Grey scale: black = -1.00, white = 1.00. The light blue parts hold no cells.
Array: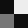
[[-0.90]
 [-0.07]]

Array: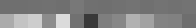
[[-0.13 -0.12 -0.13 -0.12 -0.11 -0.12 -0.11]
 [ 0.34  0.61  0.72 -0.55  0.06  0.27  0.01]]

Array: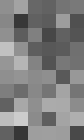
[[ 0.12 -0.19 -0.09]
 [ 0.06 -0.24  0.23]
 [ 0.13  0.00 -0.24]
 [ 0.51 -0.26 -0.29]
 [ 0.18  0.03 -0.06]
 [ 0.12  0.09 -0.30]
 [-0.01  0.07  0.29]
 [-0.24  0.12  0.33]
 [ 0.48  0.09  0.29]
 [-0.24  0.24  0.23]]

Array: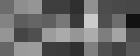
[[-0.15  0.17 -0.51  0.14 -0.43]
 [ 0.03 -0.21 -0.06  0.59 -0.14]
 [ 0.17 -0.38  0.33  0.35  0.29]
 [-0.20  0.22 -0.54  0.00 -0.49]]

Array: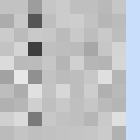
[[ 0.52  0.23  0.59  0.50  0.55]
 [ 0.35 -0.33  0.59  0.52  0.47]
 [ 0.59  0.58  0.47  0.48  0.48]
 [ 0.53 -0.51  0.48  0.31  0.66]
 [ 0.72  0.47  0.42  0.43  0.67]
 [ 0.27  0.13  0.47  0.56  0.42]
 [ 0.48  0.76  0.69  0.61  0.45]
 [ 0.39  0.62  0.57  0.55  0.42]
 [ 0.62 -0.04  0.51  0.43  0.75]
 [ 0.47  0.50  0.53  0.55  0.39]]

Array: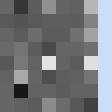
[[-0.20 -0.27 -0.22  0.43]
 [-0.30 -0.30 -0.26  0.02]
 [-0.21 -0.15 -0.28  0.27]
 [-0.17 -0.27 -0.21 -0.13]
 [-0.31 -0.23 -0.22  0.75]
 [-0.23 -0.21 -0.26 -0.09]
 [-0.20 -0.23 -0.27 -0.22]
 [-0.20 -0.28 -0.16 -0.49]]

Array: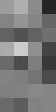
[[ 0.22  0.08]
 [ 0.03  0.04]
 [-0.23 -0.22]
 [ 0.33  0.13]
 [-0.18 -0.02]
 [ 0.02 -0.10]
 [ 0.00  0.07]
 [-0.18  0.02]]
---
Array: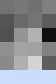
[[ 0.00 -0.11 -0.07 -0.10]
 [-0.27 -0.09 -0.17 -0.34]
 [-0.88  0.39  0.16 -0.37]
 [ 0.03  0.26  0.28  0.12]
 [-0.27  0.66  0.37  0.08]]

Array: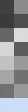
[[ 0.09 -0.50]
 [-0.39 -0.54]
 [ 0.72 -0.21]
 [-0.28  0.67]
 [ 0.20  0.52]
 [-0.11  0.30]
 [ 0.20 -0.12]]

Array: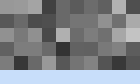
[[-0.38  0.40 -0.25 -0.15 -0.29 -0.18 -0.49  0.29  0.21  0.19]
 [ 0.33 -0.12  0.14 -0.08 -0.08 -0.18 -0.38 -0.40 -0.17 -0.31]
 [ 0.53  0.31 -0.12 -0.02 -0.15  0.38 -0.43  0.13 -0.05  0.14]
 [-0.27  0.02 -0.05 -0.24 -0.23 -0.60 -0.17 -0.02 -0.02 -0.24]
 [-0.35 -0.56 -0.34  0.03 -0.09 -0.32  0.20 -0.18 -0.57 -0.03]]

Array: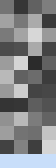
[[-0.01 -0.24 -0.58 -0.09]
 [-0.55  0.34 -0.06  0.27]
 [ 0.21  0.69  0.29 -0.04]
 [-0.47  0.33 -0.37 -0.41]
 [-0.24 -0.66  0.67  0.22]
 [-0.53 -0.15 -0.24  0.45]
 [-0.44 -0.47  0.61  0.20]
 [-0.36 -0.26 -0.58 -0.59]
 [-0.22 -0.03  0.45  0.14]
 [ 0.53 -0.13 -0.10  0.24]
 [ 0.67 -0.51  0.02 -0.48]]

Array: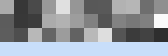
[[ 0.12 -0.14  0.43  0.40 -0.30 -0.31  0.18  0.76  0.20 -0.42 -0.57  0.34]
 [ 0.96  0.00 -0.06  0.02 -0.35  0.01  0.23  0.40  0.34 -0.53 -0.56 -0.28]
 [-0.64 -0.48 -0.54 -0.33  0.74  0.45 -0.23  0.22 -0.21  0.44 -0.39 -0.27]]

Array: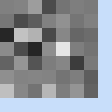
[[-0.04 -0.01 -0.09 -0.41  0.23  0.03  0.00]
 [ 0.00 -0.08  0.14  0.01 -0.27 -0.41 -0.07]
 [-0.15 -0.20  0.06 -0.43  0.40  0.52 -0.70]
 [-0.10 -0.01  0.80  0.11 -0.71 -0.40  0.09]
 [-0.05 -0.53  0.05 -0.02 -0.34  0.17 -0.22]
 [-0.27 -0.01 -0.09  0.03  0.04  0.03  0.12]
 [-0.23  0.16 -0.02  0.43 -0.10  0.06  0.50]]

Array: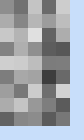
[[ 0.61 -0.16  0.54 -0.11  0.11]
 [ 0.48  0.22  0.43  0.05  0.35]
 [ 0.36 -0.22  0.76  0.41  0.57]
 [-0.32 -0.27  0.12  0.37  0.02]
 [-0.02 -0.03  0.48  0.60  0.62]
 [-0.18 -0.52  0.28  0.32 -0.02]
 [ 0.65 -0.13  0.60 -0.06  0.24]
 [-0.29 -0.01  0.19  0.54  0.35]
 [-0.07 -0.29  0.10  0.06 -0.23]]
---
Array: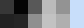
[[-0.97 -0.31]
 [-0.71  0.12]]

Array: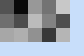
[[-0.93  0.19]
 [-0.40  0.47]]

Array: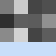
[[ 0.59 -0.46]
 [-0.26 -0.28]]

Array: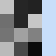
[[-0.70 -0.73]
 [-0.71  0.56]]

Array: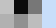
[[-0.91 -0.07]
 [ 0.14  0.48]]

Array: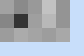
[[ 0.08  0.20]
 [-0.59  0.25]]
